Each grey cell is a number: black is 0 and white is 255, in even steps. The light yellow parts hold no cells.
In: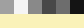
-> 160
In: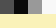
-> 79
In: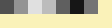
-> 80
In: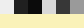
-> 238
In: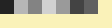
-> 35
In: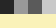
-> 38
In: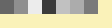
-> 102
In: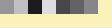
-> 150
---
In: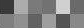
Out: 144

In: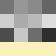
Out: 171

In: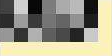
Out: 157

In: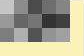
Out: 102

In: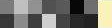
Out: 139

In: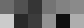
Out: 41

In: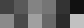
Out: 73

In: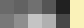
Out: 142
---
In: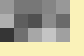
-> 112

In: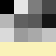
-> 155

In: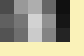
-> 110

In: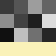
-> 191

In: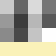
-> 73

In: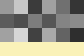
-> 214

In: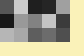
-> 168

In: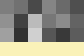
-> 49

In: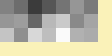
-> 143

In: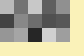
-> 165
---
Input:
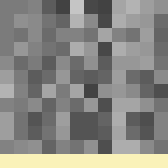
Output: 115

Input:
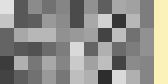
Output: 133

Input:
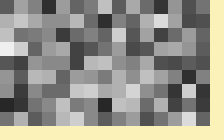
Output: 100

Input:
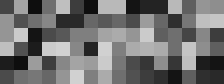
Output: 41

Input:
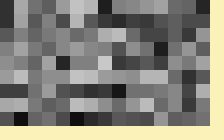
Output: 113

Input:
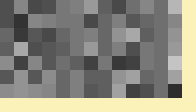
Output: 45
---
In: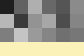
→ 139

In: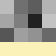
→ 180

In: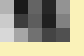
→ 147

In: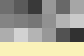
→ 166

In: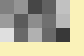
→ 193

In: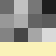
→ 30

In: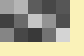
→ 86

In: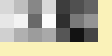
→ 99
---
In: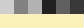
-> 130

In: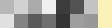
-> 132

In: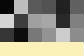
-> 13

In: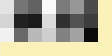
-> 104

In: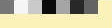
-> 245

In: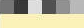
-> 57

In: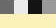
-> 234

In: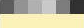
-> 147

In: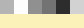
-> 253
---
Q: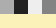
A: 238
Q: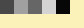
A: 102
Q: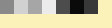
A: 166
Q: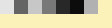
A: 199
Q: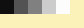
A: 128
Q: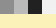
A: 33
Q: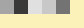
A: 224
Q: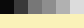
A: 119
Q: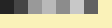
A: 153
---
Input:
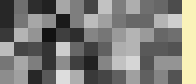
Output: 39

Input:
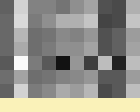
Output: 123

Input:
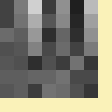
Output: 60

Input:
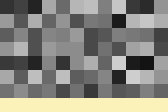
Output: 106

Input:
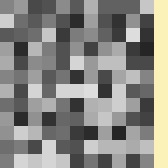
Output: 198

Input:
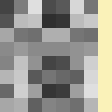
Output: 96
